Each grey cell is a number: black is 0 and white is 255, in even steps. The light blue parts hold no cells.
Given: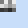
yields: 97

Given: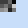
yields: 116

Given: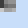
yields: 175

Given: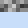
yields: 140

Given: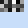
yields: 134

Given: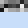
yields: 166
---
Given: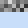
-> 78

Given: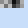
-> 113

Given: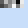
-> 106

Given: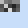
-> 202

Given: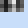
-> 25

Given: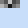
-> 141
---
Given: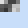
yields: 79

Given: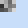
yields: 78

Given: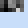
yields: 31

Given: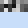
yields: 71

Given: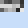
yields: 94

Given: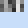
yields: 99

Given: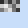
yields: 119

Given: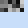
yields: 80

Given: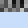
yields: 62
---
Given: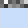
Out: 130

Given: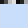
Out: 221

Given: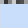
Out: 203

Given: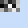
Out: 96

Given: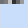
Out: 195

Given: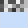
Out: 51

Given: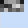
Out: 90

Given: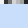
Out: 211

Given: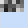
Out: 103

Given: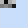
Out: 124
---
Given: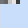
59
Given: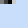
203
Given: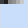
201
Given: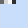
48
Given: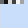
163
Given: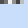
189
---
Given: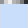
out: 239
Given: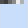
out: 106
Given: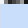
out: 38
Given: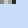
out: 161
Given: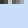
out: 197
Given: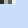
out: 96
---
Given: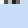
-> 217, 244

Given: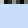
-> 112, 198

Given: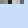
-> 105, 133

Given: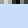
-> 63, 156

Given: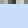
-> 130, 156

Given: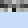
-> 164, 196

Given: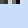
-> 9, 82

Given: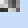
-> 138, 43

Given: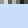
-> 79, 150

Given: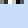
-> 88, 132
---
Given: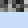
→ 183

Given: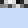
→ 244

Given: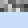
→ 207

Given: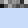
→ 121

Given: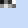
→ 50

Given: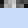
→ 177
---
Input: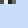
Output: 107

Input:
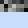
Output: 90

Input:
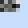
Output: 224

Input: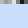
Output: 97

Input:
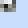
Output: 83

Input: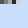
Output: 210

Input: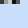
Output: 86

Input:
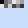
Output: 159
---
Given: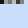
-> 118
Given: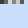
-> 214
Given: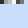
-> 191
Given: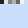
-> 135
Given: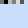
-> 187
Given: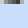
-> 114
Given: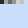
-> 108
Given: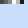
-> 140
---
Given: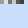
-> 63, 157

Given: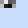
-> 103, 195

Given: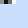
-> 249, 144

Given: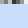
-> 240, 168

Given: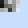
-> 199, 170

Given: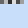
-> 159, 103

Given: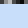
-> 103, 62
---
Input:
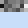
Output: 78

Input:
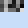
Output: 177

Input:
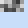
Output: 185

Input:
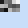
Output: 121

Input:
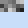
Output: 137

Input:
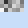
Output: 49

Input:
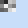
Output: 41
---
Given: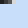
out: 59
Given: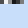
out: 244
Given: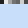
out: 233
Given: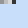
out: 191
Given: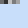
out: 50
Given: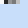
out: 41
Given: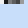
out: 25
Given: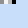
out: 245
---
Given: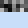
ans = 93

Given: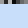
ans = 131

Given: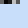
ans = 87

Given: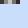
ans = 44

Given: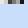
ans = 24

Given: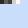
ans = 250

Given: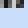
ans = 35

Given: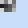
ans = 112
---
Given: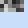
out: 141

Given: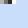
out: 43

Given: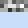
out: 200

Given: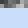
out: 119

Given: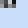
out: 206

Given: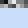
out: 173

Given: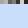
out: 98
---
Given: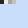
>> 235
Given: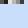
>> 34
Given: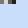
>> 217
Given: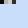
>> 178
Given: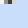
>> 146
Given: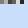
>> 179
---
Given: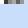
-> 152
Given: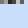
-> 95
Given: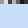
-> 54
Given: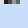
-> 99
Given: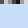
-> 216
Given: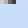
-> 63
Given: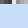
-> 186
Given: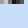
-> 90
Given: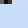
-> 221
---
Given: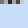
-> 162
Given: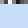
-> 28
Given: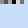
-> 11
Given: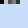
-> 85
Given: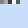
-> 59
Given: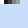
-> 64
